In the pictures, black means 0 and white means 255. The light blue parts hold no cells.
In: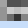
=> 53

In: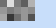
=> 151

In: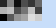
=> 221

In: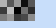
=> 72

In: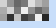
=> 238

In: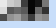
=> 147

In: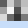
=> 53
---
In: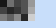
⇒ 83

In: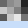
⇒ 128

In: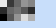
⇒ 87

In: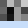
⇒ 158

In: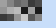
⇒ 160

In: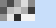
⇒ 175

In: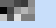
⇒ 181
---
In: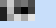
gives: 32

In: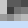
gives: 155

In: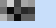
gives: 181

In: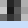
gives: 105

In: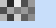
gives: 179

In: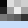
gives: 121

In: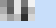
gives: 202
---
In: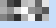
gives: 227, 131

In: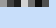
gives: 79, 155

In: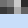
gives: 43, 56

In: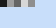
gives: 142, 26

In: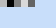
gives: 100, 187

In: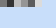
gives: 219, 120
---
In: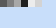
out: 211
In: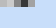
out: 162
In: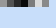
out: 137
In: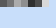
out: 216
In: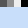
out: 3
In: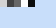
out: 11
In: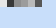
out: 87
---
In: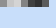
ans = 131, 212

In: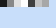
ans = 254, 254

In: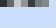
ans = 147, 201

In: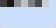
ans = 193, 206

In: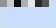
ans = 174, 231

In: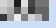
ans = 183, 235

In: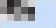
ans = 143, 224
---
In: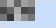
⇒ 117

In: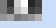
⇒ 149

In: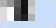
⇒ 220

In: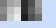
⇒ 125

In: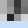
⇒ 208

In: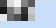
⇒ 231

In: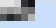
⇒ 82

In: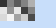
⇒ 217

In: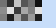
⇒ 127
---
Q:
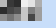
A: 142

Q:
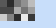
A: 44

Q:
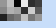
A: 119

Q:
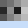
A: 156

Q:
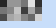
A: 181

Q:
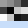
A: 19

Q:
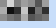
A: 101

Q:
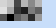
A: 96

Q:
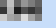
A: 149

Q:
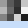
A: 211
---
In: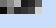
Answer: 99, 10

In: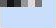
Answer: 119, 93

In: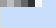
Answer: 247, 158

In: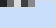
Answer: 137, 35

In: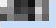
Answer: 114, 70

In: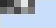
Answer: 88, 103
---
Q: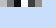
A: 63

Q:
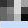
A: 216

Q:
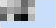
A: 105

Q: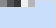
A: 239

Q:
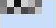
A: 180

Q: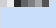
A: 167

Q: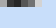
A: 114

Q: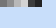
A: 61

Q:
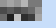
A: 121

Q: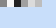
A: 219
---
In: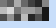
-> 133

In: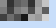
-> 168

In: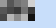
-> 115

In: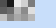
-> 139

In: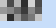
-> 136

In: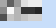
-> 51
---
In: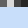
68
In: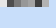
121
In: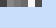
119
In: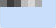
89
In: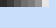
86
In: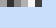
133
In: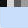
91
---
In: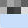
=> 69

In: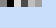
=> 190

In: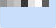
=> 251

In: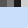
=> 28

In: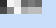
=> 189

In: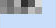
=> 189

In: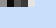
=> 57

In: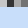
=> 169

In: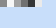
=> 53
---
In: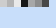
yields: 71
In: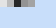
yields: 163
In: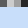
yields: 38
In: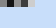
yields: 205
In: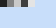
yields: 228
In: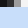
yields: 244
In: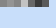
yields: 89
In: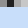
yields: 199
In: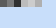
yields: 175
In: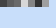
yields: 159
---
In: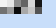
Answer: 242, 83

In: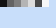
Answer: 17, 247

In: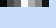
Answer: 9, 22

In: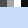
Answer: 78, 15

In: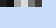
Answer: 32, 60

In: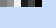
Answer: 124, 2

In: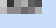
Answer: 201, 174

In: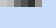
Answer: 198, 143

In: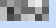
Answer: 119, 150

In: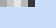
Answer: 169, 56
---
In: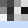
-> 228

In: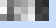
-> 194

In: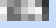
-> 148

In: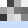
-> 120

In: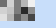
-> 125

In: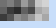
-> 43

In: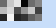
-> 80

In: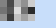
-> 219
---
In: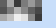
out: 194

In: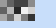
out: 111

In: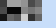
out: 102

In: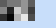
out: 6

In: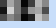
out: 136

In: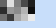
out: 58

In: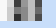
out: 204
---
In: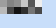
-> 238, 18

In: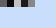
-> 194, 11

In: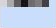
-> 214, 21

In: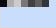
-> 203, 10

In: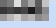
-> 222, 27

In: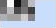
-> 247, 18

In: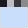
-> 190, 25

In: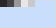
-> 231, 40

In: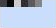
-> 202, 8
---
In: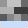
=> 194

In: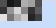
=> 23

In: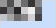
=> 81

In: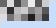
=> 220

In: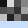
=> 218

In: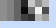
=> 129

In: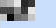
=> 181
